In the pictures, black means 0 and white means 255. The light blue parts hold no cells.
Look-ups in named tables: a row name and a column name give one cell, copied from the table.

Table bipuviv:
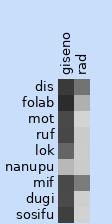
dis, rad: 115
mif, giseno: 73
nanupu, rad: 203
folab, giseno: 44
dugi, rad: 207
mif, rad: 124
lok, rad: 204
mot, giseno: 73
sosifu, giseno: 63

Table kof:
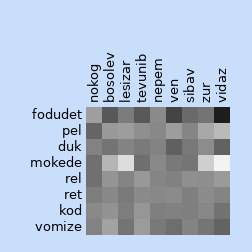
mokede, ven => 121
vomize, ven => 110
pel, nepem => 136
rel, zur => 142
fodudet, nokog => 158
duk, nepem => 130
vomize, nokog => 130
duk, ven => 96
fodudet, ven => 68

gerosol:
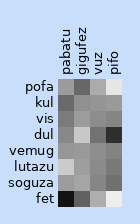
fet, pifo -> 238
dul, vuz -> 114
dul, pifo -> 46
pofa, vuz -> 171
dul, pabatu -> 136
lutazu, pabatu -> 203
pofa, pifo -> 230
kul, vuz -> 149
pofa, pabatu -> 155
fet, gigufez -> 97
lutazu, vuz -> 139
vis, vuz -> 141
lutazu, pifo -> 121
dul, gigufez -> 200
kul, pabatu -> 106

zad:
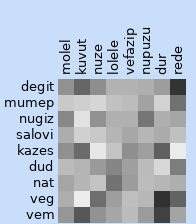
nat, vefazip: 156
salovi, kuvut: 208
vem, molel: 150
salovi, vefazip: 167
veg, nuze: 110
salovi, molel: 173
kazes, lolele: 195
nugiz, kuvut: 225

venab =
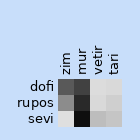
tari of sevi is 197
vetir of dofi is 220
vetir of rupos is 217
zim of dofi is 89
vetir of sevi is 189
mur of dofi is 65
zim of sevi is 223
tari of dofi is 217
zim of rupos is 140

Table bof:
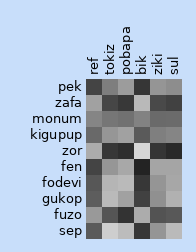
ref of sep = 90
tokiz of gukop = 186
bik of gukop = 65
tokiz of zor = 55
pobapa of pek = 156
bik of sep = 55
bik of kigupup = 90
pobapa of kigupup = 161
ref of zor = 172
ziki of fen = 165
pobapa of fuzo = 51
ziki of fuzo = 83
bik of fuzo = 172
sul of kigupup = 133
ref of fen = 68
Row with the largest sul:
sep

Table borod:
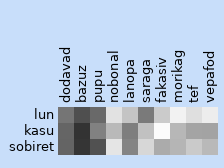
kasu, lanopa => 126
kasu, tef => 164
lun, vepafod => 237
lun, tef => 223
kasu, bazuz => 51
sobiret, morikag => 181
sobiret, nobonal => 229
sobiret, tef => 202
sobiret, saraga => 215

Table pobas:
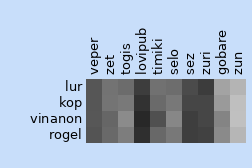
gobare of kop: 154
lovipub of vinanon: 40
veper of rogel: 84
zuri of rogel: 65
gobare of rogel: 138
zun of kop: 191
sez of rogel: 62
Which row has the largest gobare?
lur

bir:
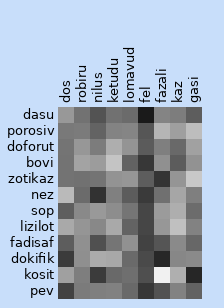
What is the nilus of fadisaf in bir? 80
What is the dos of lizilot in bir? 169
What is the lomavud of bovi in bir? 98
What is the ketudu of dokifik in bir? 168
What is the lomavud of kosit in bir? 111
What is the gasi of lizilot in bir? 130
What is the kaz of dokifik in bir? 135
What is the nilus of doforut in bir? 124
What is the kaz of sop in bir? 174
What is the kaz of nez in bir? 166

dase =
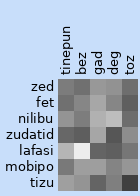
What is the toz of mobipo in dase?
150
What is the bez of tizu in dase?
148
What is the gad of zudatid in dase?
166
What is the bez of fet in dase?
134
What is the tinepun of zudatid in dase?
103
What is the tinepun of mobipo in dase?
121
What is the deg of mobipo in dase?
132

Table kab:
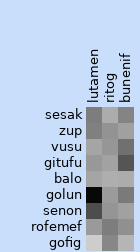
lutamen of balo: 165
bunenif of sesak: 132
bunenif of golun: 122
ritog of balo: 174
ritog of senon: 149
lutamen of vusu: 165
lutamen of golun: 8
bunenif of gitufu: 85
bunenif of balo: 172
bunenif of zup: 160
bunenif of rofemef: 144
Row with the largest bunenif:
gofig

